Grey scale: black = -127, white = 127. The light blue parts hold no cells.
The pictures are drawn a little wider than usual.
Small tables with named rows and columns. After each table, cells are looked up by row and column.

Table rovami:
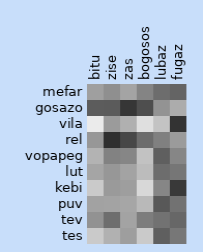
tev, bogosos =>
-2
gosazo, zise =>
-36
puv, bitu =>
34
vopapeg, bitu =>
51
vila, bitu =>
107
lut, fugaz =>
-9
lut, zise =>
23
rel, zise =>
-80
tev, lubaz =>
-13
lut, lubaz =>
-18

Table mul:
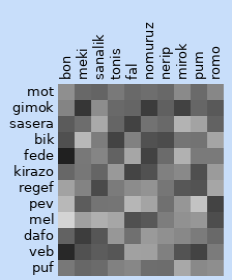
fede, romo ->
-5
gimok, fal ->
-26
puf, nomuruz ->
-17
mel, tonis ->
38
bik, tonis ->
-60
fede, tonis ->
-29
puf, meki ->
-24
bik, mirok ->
-10
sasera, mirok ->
51
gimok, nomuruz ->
-67
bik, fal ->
1
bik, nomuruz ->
-46
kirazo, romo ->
27
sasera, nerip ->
-22

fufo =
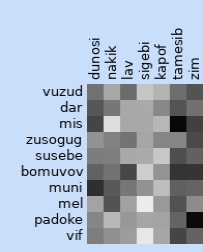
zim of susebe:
-30
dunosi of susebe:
-2
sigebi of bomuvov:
77
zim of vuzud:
-44
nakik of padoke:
56
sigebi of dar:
41
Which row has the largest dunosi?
mel

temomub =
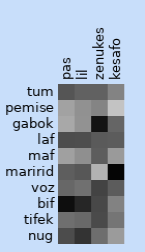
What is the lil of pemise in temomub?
17
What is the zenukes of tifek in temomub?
-53
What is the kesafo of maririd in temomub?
-122
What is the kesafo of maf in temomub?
26
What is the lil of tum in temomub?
-30
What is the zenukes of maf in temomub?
-34
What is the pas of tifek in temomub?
-16
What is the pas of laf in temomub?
-50
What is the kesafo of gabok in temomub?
-26
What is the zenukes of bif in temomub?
-55
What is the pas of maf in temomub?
32
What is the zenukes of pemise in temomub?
4
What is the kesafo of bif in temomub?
2
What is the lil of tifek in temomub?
-22
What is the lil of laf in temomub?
-49
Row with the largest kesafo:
pemise

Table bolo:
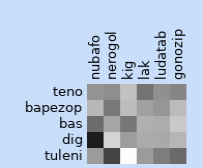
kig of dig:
29
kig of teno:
66
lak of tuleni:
27
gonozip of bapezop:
59
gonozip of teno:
6
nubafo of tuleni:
27
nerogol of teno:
14
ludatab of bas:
44
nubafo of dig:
-99
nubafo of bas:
-19
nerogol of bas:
38
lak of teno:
-12
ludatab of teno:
16
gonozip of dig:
54
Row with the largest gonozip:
bas

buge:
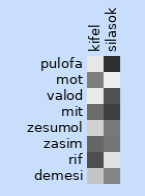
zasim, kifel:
-25
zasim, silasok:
-11
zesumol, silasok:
-5
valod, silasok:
-46
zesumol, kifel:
81
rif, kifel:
-49
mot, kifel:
-1
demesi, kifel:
68
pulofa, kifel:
103
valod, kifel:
105
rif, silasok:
97
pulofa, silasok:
-80
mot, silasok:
110
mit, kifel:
-19
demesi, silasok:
4

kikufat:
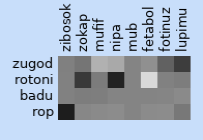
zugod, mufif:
49
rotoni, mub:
4
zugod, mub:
4
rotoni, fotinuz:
1
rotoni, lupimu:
-2
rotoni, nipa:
-93
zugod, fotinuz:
-30
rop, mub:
4
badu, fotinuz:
5
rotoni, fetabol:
89
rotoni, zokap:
-70
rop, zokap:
7

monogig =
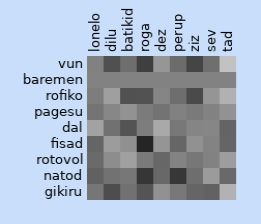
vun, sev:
-16
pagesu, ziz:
-5
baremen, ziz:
2
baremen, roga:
2
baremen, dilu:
2
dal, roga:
-2
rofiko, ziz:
-53
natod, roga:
-73
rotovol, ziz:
-8

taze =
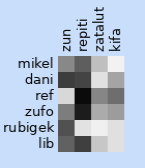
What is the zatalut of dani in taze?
97
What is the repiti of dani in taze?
-59
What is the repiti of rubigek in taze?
98
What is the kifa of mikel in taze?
114
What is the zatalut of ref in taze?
6
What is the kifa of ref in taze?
-17
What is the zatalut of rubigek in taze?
112
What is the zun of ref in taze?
88
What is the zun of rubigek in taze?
-46
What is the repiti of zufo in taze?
-99
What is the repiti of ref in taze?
-116
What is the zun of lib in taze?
-30
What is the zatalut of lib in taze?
71
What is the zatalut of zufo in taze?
43
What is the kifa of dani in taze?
36
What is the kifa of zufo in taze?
28
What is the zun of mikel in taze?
8
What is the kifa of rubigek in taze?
96
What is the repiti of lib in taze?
-64
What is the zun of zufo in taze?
-2

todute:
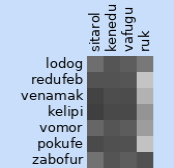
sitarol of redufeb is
-44
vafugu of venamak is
-51
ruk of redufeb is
68
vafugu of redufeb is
-42
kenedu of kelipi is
-54
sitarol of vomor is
-25
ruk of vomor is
29
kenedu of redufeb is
-44
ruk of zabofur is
-46
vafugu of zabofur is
-34
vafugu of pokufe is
-46
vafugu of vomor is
-35
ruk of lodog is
-7
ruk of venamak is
50
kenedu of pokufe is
-47

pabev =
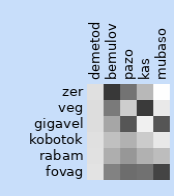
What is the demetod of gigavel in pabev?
93
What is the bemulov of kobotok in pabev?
64
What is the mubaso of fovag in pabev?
-59
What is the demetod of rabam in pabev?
97
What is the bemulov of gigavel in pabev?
38
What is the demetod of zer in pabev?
96
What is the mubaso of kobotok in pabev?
104
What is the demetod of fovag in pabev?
99
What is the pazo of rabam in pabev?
23
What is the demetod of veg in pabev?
93
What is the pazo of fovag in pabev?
-18
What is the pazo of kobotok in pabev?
49
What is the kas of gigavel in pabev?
112
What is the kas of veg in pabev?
-69
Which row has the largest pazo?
veg

